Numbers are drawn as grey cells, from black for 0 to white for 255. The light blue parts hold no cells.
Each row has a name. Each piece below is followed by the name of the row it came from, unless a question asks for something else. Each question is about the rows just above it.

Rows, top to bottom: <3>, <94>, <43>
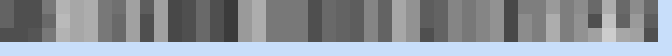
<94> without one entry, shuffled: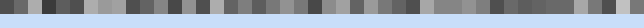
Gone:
[186]
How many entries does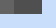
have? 3
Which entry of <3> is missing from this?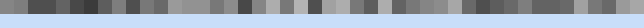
[112]
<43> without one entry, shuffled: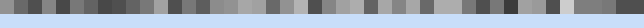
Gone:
[85]
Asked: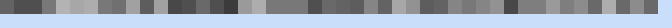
<3>

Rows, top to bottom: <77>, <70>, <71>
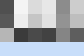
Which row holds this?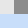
<77>
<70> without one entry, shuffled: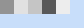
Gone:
[190]
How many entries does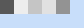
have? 5

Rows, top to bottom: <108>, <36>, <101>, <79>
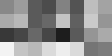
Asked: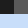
<101>
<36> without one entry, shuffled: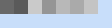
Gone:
[96]
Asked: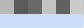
<36>
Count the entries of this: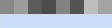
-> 8
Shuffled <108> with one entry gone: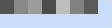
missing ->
[163]
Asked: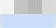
<79>

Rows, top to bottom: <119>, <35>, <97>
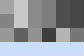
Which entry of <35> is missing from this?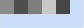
[132]
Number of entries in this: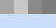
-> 4
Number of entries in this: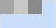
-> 3

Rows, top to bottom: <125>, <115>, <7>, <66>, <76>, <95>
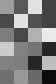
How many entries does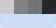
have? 4
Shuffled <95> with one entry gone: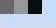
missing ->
[111]
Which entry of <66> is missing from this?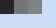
[204]
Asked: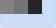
<66>
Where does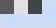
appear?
<125>
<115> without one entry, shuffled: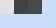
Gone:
[81]
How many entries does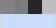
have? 4

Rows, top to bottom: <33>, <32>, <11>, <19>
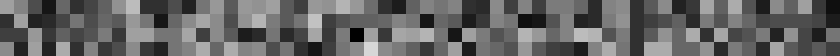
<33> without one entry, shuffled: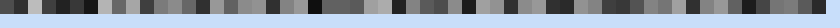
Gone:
[109]
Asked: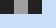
<19>

